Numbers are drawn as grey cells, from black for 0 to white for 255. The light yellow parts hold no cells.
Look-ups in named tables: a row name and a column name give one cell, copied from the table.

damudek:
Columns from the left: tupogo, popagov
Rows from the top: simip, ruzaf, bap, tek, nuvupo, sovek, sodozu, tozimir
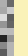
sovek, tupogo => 36
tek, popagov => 101
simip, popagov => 105
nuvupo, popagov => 187
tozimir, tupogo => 91
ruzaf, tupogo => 168
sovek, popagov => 146
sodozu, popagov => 180
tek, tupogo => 149
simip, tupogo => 174
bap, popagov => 94
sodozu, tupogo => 136
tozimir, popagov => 180

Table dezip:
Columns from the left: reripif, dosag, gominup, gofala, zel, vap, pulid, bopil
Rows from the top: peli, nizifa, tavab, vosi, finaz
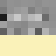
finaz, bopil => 151
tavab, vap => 196
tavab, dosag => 174
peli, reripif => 136
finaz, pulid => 178
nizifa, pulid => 137
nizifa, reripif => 123
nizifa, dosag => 145
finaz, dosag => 157
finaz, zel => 177
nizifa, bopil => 144
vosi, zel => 152
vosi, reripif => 160
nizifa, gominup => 153
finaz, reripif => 96
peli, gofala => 147

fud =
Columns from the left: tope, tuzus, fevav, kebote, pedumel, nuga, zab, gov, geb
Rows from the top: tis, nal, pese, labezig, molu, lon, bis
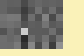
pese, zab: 130
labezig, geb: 97
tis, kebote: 74
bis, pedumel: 136
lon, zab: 113
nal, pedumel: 83
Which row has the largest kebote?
molu

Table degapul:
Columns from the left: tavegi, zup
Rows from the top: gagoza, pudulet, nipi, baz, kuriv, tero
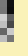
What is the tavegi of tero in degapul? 189
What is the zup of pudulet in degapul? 13
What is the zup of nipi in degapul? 94
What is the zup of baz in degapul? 72
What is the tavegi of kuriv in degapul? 101
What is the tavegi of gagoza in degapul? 119
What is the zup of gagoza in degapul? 16
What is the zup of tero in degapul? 116
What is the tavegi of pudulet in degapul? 117
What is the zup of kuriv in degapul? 202
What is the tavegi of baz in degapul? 191
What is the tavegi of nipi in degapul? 207

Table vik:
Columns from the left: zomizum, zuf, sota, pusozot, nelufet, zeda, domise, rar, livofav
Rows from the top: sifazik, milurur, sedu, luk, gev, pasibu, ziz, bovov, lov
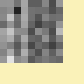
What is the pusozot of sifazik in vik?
166
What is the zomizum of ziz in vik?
146
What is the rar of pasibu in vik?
90
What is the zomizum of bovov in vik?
131
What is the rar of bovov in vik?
96
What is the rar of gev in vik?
77
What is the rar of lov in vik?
110
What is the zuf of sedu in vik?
195
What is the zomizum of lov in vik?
151
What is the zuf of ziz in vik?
129
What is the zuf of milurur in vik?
142
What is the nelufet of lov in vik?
89
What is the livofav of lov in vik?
104
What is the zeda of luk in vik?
66
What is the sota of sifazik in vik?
115
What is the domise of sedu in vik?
132
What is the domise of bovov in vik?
132
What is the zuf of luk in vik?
148
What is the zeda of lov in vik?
109

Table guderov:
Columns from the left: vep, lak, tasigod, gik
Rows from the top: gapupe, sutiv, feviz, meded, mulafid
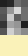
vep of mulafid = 85
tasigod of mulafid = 167
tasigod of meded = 149
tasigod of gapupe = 111
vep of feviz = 82
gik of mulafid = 137
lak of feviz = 200
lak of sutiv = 151
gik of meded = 31
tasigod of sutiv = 216
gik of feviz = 111
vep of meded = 52
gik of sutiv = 110
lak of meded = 162
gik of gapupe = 92
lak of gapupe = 40
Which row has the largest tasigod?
sutiv

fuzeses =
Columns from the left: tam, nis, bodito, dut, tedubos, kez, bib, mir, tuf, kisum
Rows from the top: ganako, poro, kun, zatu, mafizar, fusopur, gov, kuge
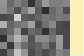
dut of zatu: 124
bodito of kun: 209
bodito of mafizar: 151
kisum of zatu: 68
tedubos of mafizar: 106
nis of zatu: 101
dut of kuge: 149
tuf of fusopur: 154
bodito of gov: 149
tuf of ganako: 127
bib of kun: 119
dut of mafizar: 66
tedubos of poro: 162
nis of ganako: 104
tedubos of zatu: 161
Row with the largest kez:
fusopur

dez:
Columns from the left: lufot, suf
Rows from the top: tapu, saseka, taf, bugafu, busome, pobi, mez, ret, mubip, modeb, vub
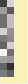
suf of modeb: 48
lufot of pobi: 121
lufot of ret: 244
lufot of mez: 99
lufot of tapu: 65
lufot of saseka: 157
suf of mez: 208
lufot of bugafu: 111
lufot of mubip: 162
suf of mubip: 153
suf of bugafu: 190
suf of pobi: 140
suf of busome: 147
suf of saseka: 91
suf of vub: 98
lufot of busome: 211
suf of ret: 111
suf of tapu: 212
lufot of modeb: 100
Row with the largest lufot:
ret

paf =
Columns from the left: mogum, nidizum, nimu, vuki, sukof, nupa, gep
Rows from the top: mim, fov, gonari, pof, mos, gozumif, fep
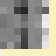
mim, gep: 190
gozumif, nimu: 134
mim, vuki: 82
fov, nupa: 121
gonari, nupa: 143
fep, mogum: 116
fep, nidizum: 154
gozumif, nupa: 130
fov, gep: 97

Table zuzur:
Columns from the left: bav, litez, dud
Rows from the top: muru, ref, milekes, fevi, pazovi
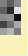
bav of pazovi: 161
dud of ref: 224
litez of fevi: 111
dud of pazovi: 123
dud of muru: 137
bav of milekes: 139
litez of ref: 42
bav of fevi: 68
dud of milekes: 15
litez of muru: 93
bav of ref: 95
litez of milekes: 145
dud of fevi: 168
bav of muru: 127
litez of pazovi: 182
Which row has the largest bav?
pazovi

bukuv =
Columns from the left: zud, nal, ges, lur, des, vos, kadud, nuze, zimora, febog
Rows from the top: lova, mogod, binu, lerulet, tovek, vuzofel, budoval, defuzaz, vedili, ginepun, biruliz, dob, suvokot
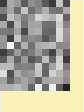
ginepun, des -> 127
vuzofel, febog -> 149
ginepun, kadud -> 104
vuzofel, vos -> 133
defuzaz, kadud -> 118
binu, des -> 152
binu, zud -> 79
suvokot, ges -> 187
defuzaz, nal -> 100

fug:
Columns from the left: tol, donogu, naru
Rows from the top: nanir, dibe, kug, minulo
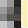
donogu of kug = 82
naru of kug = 75
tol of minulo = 199
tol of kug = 130
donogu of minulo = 166
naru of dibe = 59

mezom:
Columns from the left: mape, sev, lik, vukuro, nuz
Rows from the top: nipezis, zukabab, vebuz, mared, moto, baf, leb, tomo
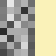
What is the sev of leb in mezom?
173
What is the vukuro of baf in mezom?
191
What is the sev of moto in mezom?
172
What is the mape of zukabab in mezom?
127
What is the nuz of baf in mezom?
102
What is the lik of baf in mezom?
168
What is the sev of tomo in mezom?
107
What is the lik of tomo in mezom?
172
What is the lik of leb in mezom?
110
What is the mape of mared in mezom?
161
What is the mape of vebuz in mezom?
123

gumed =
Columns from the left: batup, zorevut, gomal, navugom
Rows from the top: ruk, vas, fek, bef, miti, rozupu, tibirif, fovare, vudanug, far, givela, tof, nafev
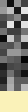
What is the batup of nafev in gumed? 69
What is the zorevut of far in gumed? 70
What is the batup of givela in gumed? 45
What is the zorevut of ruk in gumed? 14
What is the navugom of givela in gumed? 19
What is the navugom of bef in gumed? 225
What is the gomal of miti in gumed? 64
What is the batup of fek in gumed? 81
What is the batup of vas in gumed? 154
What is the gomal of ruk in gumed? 148
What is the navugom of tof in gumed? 92
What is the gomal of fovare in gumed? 152
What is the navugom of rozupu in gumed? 196
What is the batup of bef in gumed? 62
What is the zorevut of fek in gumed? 103
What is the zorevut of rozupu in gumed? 199
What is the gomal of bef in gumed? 28
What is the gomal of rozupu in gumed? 86
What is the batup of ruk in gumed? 139
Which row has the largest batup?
vas

